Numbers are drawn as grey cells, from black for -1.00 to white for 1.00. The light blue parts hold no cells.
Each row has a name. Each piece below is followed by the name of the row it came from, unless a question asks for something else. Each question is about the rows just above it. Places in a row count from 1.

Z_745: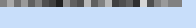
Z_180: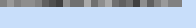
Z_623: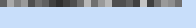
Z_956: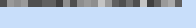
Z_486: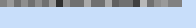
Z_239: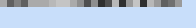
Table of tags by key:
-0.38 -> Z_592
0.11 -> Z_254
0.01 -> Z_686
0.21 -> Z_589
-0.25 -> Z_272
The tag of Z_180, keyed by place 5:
Z_254
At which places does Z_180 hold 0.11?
4 5 10 15 21
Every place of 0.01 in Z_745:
1 6 15 23 25 26
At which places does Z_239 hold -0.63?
15 18 21

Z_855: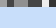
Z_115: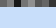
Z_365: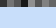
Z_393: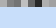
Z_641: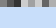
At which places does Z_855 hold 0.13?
3 4
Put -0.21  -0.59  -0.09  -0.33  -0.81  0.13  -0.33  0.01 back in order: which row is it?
Z_365

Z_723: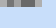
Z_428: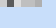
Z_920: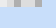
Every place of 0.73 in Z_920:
2 4 5
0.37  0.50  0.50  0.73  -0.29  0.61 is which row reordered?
Z_428
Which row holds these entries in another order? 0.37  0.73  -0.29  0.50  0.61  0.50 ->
Z_428
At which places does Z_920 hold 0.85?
1
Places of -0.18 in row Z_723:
4 5
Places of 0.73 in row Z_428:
3
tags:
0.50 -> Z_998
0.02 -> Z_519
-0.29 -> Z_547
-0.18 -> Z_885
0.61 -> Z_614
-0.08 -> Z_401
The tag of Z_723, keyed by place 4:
Z_885

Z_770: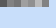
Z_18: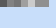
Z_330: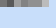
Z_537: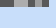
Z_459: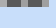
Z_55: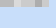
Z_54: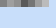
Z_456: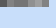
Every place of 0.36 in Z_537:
3 4
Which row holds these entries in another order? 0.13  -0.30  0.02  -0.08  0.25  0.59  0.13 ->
Z_18
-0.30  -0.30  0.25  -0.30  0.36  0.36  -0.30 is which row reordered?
Z_537
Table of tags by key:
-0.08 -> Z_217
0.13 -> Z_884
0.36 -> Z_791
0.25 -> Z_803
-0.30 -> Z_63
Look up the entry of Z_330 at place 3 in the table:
Z_803
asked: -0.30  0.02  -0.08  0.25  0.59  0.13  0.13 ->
Z_18
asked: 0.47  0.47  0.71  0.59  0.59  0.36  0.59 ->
Z_55
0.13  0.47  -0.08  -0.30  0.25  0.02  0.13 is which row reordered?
Z_330

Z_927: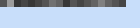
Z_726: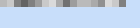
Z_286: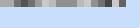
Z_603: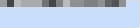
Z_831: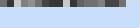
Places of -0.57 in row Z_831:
2 8 9 11
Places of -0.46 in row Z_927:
4 6 12 18
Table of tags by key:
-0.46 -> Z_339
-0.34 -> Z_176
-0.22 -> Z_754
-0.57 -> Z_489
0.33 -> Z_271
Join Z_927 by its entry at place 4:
Z_339

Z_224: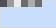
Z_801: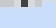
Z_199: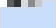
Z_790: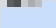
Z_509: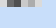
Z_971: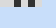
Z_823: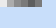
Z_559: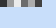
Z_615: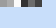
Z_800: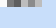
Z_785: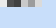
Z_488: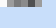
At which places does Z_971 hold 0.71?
1 2 4 6
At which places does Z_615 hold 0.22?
1
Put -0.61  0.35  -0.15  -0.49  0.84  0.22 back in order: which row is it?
Z_559
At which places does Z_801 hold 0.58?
1 2 6

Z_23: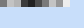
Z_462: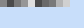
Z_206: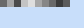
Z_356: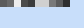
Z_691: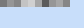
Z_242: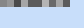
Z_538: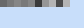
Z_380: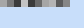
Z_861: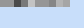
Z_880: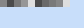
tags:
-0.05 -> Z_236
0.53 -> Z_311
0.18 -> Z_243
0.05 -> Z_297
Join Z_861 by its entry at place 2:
Z_243
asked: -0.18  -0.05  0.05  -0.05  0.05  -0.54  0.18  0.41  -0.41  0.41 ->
Z_538
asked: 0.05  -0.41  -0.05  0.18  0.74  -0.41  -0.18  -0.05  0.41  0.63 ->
Z_462

